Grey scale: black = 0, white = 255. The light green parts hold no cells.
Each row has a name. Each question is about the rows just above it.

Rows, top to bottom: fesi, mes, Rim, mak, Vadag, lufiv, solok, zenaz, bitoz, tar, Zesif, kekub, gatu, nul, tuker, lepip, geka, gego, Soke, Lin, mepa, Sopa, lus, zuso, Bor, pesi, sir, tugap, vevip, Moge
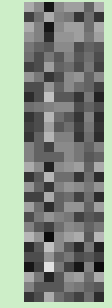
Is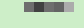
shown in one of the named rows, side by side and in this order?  no
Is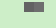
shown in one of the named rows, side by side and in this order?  yes

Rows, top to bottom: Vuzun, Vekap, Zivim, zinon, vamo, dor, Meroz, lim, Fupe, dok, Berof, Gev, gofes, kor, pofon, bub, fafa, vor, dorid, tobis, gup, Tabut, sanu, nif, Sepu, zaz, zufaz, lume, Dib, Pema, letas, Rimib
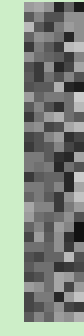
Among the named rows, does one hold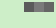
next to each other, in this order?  no
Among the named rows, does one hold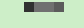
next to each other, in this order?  no
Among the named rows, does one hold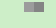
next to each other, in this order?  yes
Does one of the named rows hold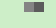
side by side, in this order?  no
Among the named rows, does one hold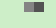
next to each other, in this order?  yes
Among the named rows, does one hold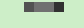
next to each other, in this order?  no

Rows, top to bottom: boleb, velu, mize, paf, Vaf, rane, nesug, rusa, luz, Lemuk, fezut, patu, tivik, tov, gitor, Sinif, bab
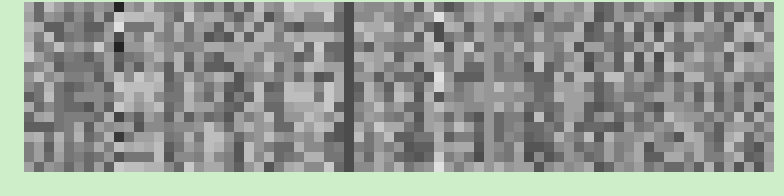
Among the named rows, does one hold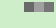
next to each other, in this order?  yes
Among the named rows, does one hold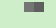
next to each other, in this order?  yes
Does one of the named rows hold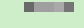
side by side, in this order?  yes
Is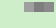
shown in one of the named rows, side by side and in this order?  yes
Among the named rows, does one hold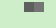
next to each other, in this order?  yes
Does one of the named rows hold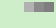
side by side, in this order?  yes
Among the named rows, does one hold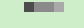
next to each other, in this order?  yes

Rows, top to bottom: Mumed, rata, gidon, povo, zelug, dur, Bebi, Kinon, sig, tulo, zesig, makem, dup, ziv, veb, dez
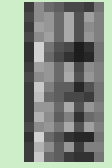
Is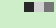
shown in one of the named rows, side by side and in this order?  no
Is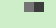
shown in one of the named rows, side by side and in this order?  no
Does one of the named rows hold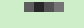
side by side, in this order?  yes

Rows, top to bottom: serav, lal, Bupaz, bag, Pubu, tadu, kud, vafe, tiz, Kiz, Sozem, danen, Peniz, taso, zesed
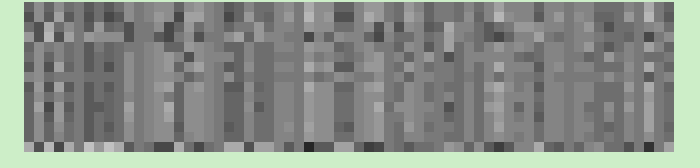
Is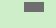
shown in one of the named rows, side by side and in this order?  yes
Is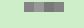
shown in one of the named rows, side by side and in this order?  no
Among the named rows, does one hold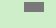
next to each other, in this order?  yes

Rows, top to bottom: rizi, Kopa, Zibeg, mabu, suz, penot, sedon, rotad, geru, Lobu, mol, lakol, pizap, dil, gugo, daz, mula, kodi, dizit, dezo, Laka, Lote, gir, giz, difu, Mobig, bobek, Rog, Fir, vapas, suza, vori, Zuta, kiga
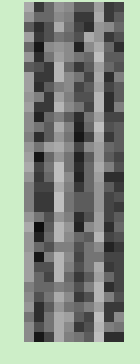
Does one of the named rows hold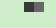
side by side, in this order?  yes
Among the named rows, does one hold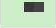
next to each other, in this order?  yes
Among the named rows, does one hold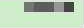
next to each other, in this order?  yes
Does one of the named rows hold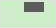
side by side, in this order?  yes
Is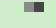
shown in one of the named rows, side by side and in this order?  yes
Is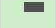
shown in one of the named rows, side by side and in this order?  yes
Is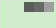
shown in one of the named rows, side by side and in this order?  no

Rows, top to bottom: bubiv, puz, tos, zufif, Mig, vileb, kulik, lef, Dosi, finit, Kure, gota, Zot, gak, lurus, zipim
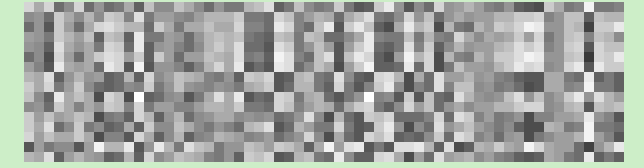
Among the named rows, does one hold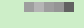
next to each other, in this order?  yes
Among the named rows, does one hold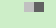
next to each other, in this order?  yes
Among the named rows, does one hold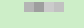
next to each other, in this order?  yes
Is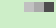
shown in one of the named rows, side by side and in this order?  yes
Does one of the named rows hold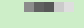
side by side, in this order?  no

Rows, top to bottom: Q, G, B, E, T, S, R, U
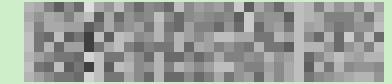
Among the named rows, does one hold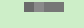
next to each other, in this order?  no
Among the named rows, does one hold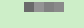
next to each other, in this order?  yes
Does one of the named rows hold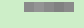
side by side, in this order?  yes
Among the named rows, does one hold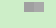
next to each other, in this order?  yes

